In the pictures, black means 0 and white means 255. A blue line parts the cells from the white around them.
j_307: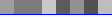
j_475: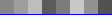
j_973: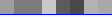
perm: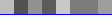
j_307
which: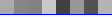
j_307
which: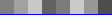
j_475
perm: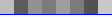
j_307
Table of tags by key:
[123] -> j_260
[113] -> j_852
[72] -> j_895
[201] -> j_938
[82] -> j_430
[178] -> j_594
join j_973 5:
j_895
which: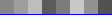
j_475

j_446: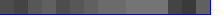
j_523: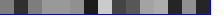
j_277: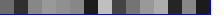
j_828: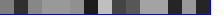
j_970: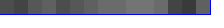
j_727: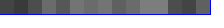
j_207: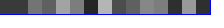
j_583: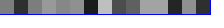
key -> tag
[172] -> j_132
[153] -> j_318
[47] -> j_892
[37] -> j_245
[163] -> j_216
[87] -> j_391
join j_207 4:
j_216
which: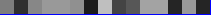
j_828

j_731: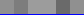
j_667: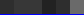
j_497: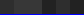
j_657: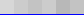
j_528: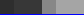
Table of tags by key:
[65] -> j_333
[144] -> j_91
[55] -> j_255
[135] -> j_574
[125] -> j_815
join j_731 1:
j_815
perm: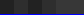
j_497

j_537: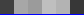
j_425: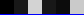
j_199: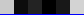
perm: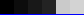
j_199
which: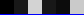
j_425
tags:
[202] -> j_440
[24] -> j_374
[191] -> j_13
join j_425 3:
j_374

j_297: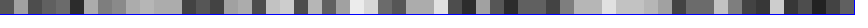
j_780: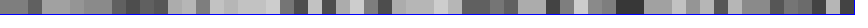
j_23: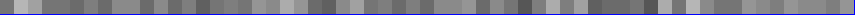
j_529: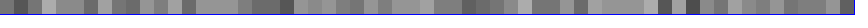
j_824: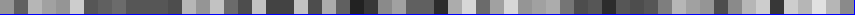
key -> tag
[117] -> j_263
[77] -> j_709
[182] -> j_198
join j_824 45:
j_709
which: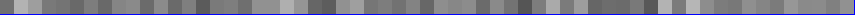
j_23
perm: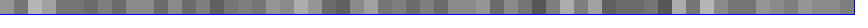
j_23

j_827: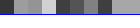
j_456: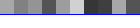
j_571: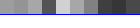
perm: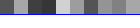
j_456
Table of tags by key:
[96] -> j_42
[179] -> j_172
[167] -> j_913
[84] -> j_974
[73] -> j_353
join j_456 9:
j_974
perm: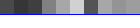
j_571
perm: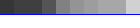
j_827

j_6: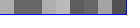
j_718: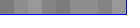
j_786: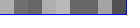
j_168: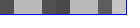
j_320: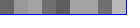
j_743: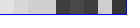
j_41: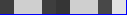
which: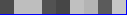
j_168
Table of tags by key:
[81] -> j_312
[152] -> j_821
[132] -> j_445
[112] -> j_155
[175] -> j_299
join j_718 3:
j_445
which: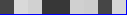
j_41
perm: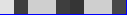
j_41
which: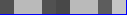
j_168

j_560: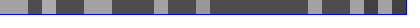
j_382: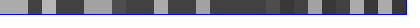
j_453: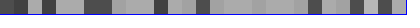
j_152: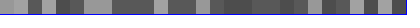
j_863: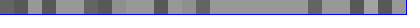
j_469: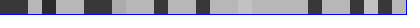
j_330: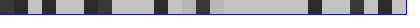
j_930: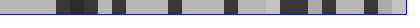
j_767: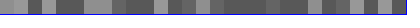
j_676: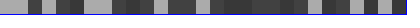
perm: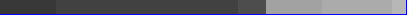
j_382
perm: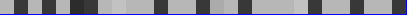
j_469
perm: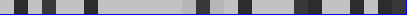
j_330
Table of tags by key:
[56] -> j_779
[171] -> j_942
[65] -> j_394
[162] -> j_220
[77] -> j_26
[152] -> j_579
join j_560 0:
j_220

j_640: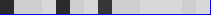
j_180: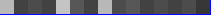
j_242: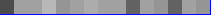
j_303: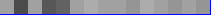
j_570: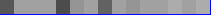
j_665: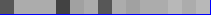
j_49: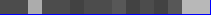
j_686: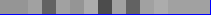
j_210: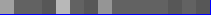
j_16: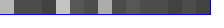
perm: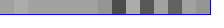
j_570
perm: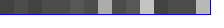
j_16
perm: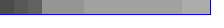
j_303
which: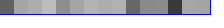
j_242
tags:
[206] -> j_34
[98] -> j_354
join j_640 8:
j_34
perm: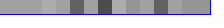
j_686

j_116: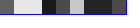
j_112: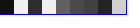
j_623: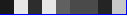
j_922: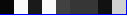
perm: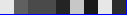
j_623
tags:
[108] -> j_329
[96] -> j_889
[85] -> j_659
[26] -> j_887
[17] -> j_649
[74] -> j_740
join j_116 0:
j_889

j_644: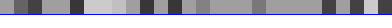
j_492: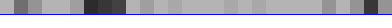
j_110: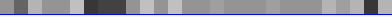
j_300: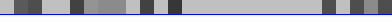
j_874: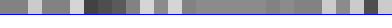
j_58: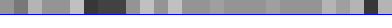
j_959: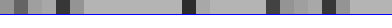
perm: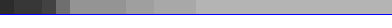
j_492
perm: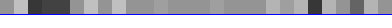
j_110

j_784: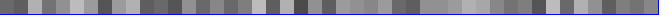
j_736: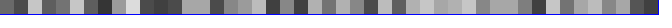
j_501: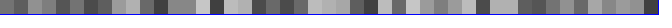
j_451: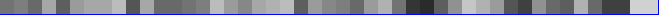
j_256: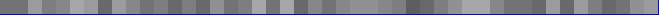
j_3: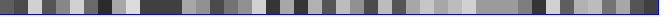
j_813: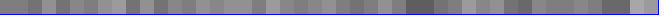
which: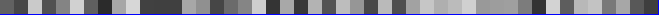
j_3
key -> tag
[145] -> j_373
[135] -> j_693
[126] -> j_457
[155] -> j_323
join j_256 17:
j_457
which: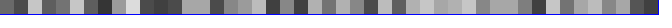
j_736
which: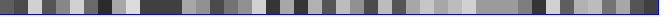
j_3

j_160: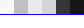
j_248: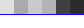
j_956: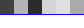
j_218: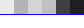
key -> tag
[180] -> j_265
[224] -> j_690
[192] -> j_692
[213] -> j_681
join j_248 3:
j_265
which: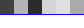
j_956
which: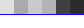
j_248
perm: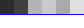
j_248
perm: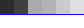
j_248

